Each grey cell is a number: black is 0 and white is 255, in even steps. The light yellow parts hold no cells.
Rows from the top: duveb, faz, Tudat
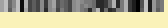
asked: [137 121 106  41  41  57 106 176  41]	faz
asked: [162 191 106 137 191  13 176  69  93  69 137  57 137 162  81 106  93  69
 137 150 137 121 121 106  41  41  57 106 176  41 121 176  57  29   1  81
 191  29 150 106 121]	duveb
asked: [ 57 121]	Tudat

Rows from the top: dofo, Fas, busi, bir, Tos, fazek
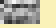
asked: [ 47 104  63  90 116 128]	fazek
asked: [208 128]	busi

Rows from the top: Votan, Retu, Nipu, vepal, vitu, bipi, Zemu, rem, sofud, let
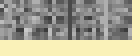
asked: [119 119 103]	let
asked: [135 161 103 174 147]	Nipu
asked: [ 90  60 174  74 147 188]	rem
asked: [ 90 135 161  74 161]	rem
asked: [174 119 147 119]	Retu

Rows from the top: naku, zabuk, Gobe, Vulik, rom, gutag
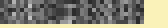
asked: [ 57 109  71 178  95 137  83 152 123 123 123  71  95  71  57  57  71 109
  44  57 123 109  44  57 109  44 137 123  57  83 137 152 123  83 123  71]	Vulik
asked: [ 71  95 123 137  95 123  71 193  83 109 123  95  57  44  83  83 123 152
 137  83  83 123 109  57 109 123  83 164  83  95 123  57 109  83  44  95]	rom
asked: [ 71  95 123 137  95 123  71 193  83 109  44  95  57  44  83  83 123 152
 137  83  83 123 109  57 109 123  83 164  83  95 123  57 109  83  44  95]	zabuk
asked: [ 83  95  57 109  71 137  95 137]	gutag
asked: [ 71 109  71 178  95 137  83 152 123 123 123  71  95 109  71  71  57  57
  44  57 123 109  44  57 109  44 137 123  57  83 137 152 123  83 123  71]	naku

